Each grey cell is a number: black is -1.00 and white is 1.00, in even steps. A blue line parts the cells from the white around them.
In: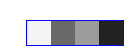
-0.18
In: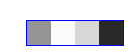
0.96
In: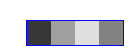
0.25
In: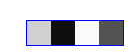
-0.88
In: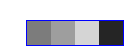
0.24
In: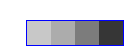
0.35
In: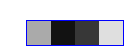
-0.86
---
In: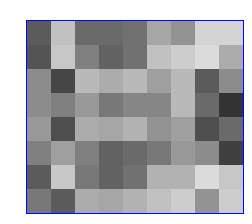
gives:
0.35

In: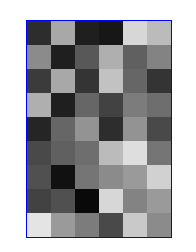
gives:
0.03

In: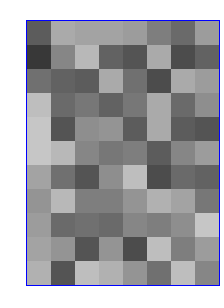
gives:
-0.23

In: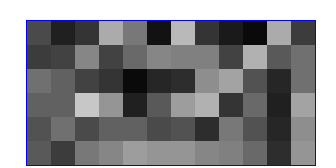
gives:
-0.12

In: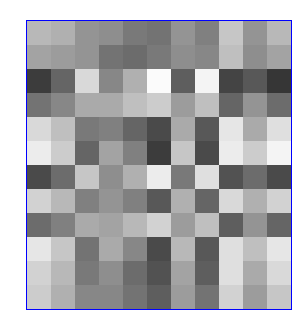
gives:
0.28
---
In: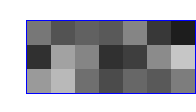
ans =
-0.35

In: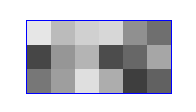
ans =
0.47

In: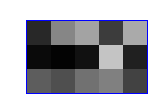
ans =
0.05

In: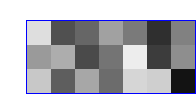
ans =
-0.37

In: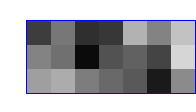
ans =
-0.07

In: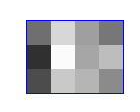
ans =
0.69

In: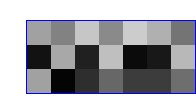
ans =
0.02

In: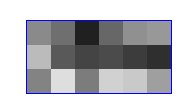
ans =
-0.13

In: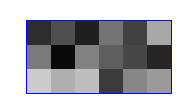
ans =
-0.38
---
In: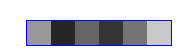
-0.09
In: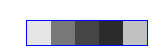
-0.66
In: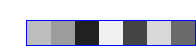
0.70
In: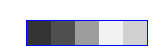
0.90
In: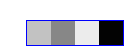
0.85
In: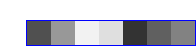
-0.25
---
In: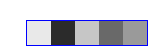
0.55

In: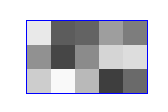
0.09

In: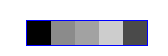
0.27

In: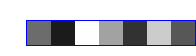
0.27

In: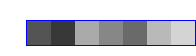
0.06

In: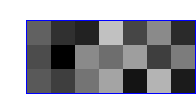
-0.14
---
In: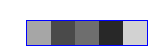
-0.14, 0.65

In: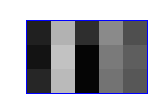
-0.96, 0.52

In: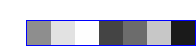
-0.47, 0.99

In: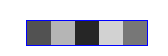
-0.70, 0.65

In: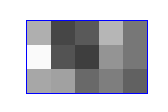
-0.51, 0.96

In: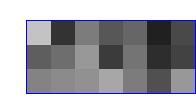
-0.54, 0.53

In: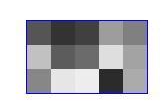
-0.16, 0.86

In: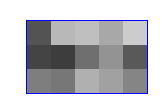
-0.13, 0.60

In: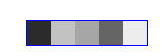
0.30, 0.86
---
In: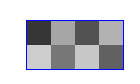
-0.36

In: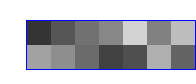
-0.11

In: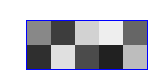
0.65

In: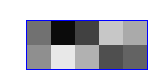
-0.49

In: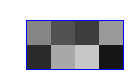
-0.52

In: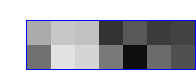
0.51
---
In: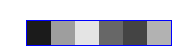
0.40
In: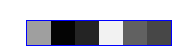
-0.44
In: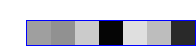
-0.68
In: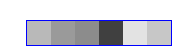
0.56
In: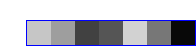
-0.94
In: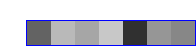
0.06
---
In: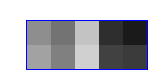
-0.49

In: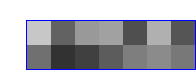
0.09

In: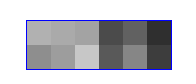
0.05

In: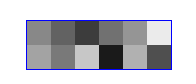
0.39

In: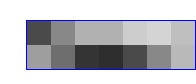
0.07

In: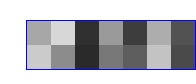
0.53

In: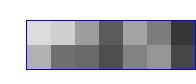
0.18

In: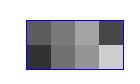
0.17
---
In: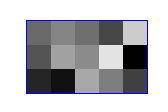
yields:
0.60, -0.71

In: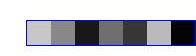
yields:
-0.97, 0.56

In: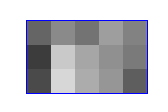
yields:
0.02, -0.42

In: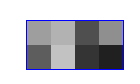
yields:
0.12, -0.27

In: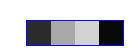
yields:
-0.93, -0.66

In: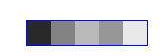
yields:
0.83, -0.68
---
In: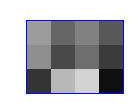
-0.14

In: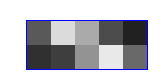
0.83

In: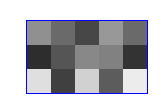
0.01

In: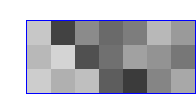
0.15

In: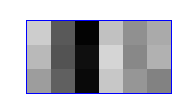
0.07

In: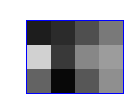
0.06
